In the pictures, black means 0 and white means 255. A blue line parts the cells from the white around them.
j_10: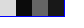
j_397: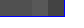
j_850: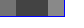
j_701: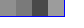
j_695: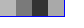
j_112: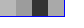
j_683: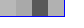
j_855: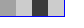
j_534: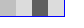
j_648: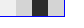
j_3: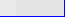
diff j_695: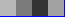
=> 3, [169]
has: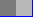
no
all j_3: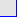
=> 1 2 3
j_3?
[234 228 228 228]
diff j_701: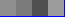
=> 2, [73]
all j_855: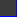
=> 2

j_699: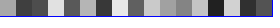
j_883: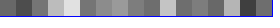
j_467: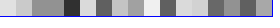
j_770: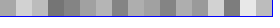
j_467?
[225 202 146 146  48 218  96 196 161 240  96 218 210 104 146  96 168]
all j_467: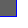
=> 6 10 15
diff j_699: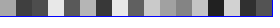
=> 3, [225]

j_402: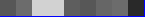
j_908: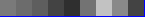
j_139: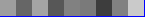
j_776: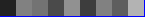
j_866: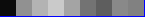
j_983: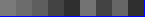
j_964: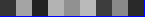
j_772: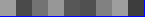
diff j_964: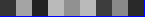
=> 3, [179]
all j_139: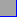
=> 2

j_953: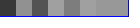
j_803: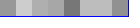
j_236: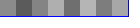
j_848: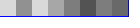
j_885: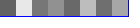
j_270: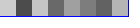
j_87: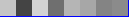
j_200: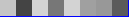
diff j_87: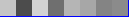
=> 1, [68]
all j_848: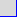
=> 0 2
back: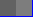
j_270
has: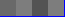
no

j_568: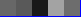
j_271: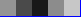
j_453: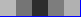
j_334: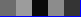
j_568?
[103  89  24 163 109]
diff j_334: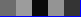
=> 3, [140]
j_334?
[109 156  11 140  52]
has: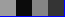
no

